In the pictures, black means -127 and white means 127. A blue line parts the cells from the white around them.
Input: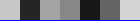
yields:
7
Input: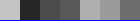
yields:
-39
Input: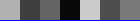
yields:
-119
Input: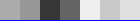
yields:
-27
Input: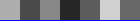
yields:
-89
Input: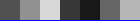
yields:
-72
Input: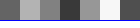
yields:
-70
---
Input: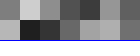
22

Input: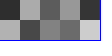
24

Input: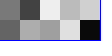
59

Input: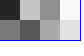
15

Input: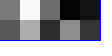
-123

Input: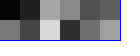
-46

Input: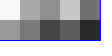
70

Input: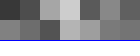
8

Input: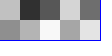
85
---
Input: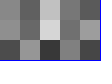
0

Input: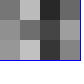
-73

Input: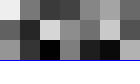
-117

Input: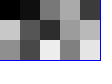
0

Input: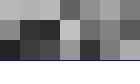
-3

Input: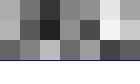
-60

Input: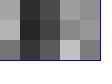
66

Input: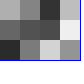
83

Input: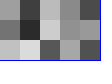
39
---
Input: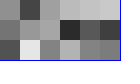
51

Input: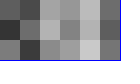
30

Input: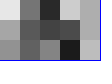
4

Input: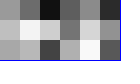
48

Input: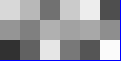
-7

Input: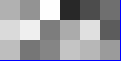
68

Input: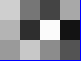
72

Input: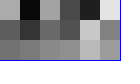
15

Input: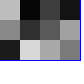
87
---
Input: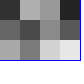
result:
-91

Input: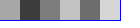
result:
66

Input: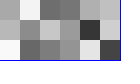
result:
-9

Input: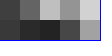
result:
20

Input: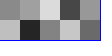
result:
-56

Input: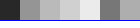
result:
80
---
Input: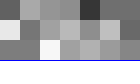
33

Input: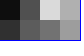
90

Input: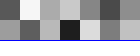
43

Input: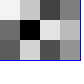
99

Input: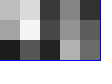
-56

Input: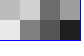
-19
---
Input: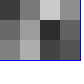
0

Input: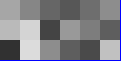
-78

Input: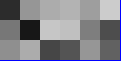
15

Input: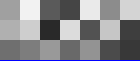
-16

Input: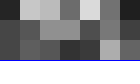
-57

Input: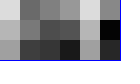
32

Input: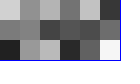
-94

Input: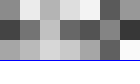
38
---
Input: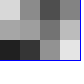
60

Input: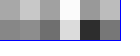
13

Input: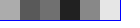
-38

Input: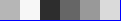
119

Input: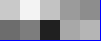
-18

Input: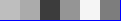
43

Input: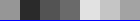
-44

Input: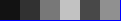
-78
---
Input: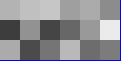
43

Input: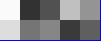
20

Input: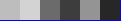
20

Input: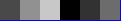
-77

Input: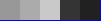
-94

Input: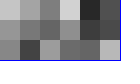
-87

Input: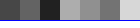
16
